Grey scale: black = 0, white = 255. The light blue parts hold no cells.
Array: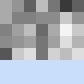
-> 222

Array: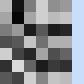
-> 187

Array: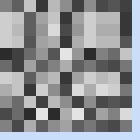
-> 119

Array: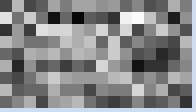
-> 50

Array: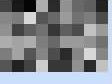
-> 192
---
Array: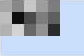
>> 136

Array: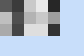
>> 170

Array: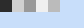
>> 187

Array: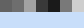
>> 110

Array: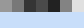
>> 120

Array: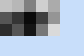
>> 119

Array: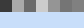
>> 128

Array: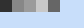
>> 135
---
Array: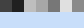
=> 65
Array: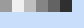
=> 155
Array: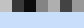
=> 194
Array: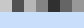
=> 200
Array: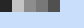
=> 38
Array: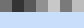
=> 112
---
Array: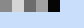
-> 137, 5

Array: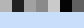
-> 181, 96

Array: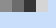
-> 141, 213

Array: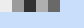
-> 237, 105

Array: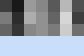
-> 62, 111

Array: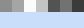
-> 141, 59

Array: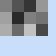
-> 127, 72

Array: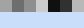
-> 163, 184
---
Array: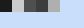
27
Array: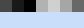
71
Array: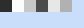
45
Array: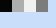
5
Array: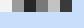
243
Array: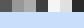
87
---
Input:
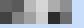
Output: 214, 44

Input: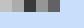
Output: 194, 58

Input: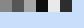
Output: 233, 13

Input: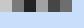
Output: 200, 36

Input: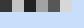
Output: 215, 35

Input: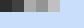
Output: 192, 45
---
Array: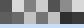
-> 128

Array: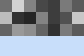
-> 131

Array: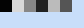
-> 135

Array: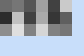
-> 86

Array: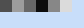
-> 103

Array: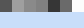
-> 138

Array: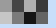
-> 176

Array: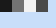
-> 242
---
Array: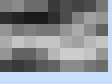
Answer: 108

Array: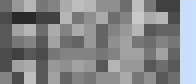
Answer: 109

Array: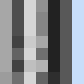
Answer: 88

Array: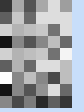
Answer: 53

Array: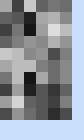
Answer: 75

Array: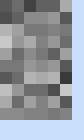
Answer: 129
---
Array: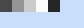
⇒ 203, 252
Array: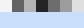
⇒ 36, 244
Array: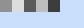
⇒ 91, 221
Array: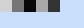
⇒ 8, 210
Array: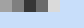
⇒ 54, 218
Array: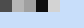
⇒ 160, 211
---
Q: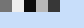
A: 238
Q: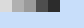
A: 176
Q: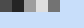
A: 36
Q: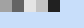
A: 100
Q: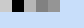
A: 1
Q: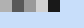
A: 88
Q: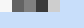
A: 99
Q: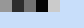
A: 45
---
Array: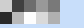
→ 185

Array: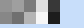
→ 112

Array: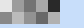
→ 187

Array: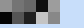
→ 85

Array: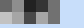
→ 166

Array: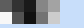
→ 82
